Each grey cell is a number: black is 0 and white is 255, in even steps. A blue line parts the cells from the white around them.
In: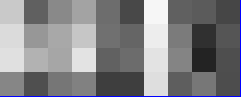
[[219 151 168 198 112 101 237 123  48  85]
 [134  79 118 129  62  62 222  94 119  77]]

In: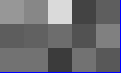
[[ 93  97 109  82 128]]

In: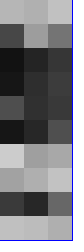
[[ 71 157 116]
 [ 22  46  60]
 [ 22  39  79]
 [162 175 194]
 [192 188 175]]

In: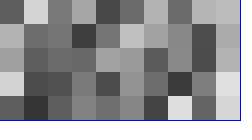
[[179 110 116  62 117 191 161 135  77 171]
 [210  75  82 123  76 146 110  58 127 224]]

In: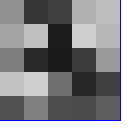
[[165 192  29 206 184]
 [193 207 111  38  65]]

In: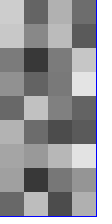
[[200 136 187  90]
 [145  99 121 228]
 [179 108  76  90]
 [160  56 119 149]]
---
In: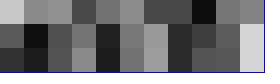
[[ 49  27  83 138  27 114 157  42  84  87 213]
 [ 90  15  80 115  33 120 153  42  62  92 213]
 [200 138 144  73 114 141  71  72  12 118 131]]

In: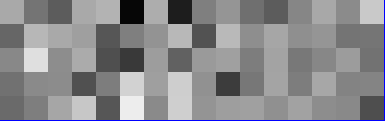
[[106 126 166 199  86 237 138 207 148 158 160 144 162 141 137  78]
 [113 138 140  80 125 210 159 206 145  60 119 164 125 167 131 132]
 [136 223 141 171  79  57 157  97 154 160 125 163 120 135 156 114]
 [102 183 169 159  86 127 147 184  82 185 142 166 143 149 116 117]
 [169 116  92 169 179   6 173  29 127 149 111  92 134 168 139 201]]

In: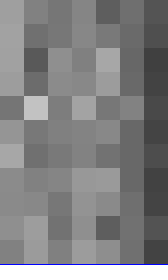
[[129 155 128 156 142 112  67]
 [143 157 114 143  94 113  83]
 [138 136 119 147 138 111  68]
 [139 129 133 152 154 104  66]
 [167 112 121 130 114 104  77]
 [149 120 128 131 136 104  68]
 [117 194 125 163 119 130  73]
 [157 108 139 136 156 105  67]
 [161  89 143 128 167 103  64]
 [162 112 119 135 121 106  79]
 [159 129 118 133  94 111  84]]

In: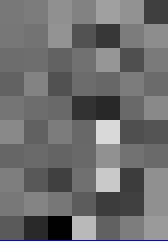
[[ 90  41   1 185  97 125 154]
 [120 132 119  92  60  64 144]
 [126  88  64 112 201  60 144]
 [102 106 100 105 145 114 106]
 [137  97 124 104 217  79  84]
 [117 109 105  50  40 105 137]
 [ 98 131  81 108 103 124 107]
 [109 110  98 113 150  79 122]
 [119 115 147  82  55 124 141]
 [120 124 144 130 160 146  63]]

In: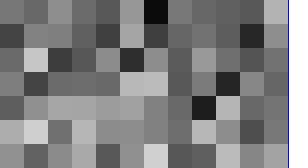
[[145  98 139 169  88 144 208  87  95 187 134 163]
 [173 207 112 182 140 141 129 110 183 141  78 120]
 [ 94 144 166 165 156 161 129 105  29 181 104 116]
 [126  68 107 109 105 184 187  88 123  37 135 102]
 [106 198  61  87 140  46 141  91 153 111  84 114]
 [ 68 130 127  96  64 165  63 102 114  93  39 142]
 [119 104 142 107  88 151  11 120 103  96  88 179]]

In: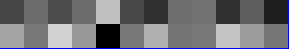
[[163 121 210 151   1 120 175 116 120 196 155 118]
 [ 71 108  76 108 191  73  49 111 115  48  94  31]]

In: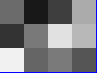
[[241 101 122  85]
 [ 51 121 225 184]
 [107  24  62 171]]

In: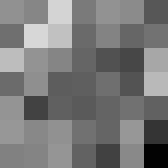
[[129 132 149  98  65 137   3]
 [151 136 145 113 101 151  52]
 [148  66  96  90 100 113  97]
 [107 143  93  95 111  83 185]
 [189 147 133 101  81  71 167]
 [111 215 193 106 131 102 114]
 [145 134 212 122 146 139  87]]
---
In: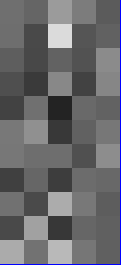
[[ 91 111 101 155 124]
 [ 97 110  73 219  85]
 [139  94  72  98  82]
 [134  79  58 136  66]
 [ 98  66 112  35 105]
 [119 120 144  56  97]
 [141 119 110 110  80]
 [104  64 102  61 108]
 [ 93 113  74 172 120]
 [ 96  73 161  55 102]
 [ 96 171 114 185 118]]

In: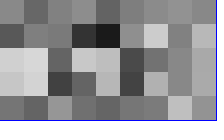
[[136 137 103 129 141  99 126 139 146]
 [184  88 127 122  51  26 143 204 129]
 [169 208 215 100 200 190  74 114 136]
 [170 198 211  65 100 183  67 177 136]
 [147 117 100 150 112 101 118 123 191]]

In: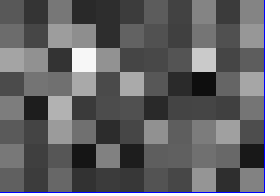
[[132  88  52 119  41  45  60  92  66 132  59]
 [151 108  70 157 142  45  98  81  64 117  80]
 [ 93 164 145  51 247 146  69  72  84 202  69]
 [166  75 116 112 169  74 170  87  42  14 101]
 [117 125  29 178  58  76  80  41  68  69  64]
 [ 77  90  68 155 112  44  70 145  94 124 160]
 [ 24 120  63  86  21 129  29  94  96 112 104]
 [130  96  60 103  50  59  55  83  71 149  46]]

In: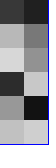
[[ 32  56]
 [120 184]
 [146 215]
 [200  44]
 [ 18 152]
 [207 193]]

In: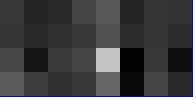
[[ 51  57  35  40  68  88  36  52]
 [ 44  53  41  47  56  81  44  53]
 [ 14  71  19  58  69 194   2  55]
 [ 41  89  60  47  57 101   9  69]]

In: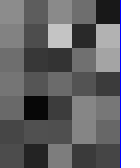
[[ 24 140  93 138 110]
 [178 130  77 196  41]
 [164 110  55  51 112]
 [ 59 117  85 107  83]
 [119 105   7  60 134]
 [103  70  80  79 133]
 [ 69  76  35 125  58]]

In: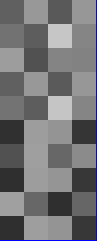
[[151  96 152  89]
 [133 114  93 198]
 [130 157  81 132]
 [151  96 152  90]
 [133 115  93 197]
 [ 53  48 157 148]
 [139  81 159 103]
 [ 55  47 157 149]
 [102 160 103  47]
 [ 55  47 158 148]]
